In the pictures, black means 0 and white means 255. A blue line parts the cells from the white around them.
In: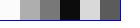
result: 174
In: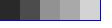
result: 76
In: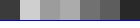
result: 207
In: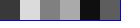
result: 219
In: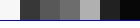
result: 55
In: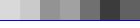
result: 202
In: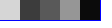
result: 60
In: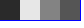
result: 231
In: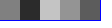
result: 43
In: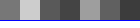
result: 205
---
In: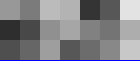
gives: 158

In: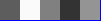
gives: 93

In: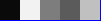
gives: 10

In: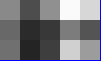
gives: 112

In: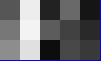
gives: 141

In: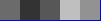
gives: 107
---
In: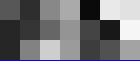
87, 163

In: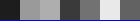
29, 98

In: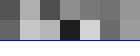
84, 156

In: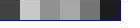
67, 28

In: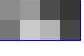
140, 70

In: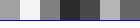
161, 101

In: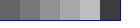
100, 60

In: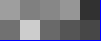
158, 71

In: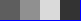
94, 51
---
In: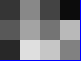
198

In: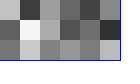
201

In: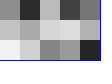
220

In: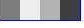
178

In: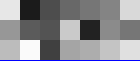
231

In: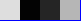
182
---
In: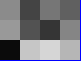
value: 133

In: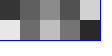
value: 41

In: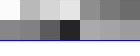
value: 156

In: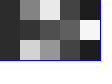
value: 246

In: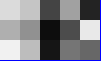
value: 233

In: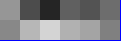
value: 128

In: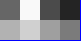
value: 123
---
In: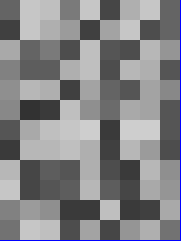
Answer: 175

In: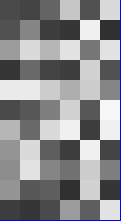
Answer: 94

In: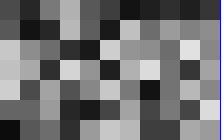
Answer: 169

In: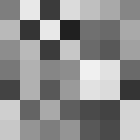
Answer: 74

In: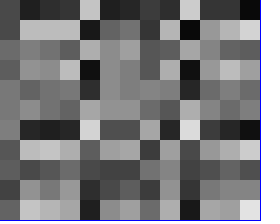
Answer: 159

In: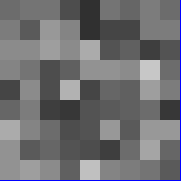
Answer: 116
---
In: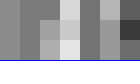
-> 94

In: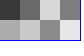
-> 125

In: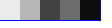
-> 12

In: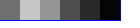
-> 4

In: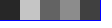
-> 64

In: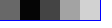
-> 210

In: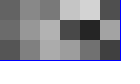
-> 79

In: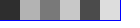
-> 221
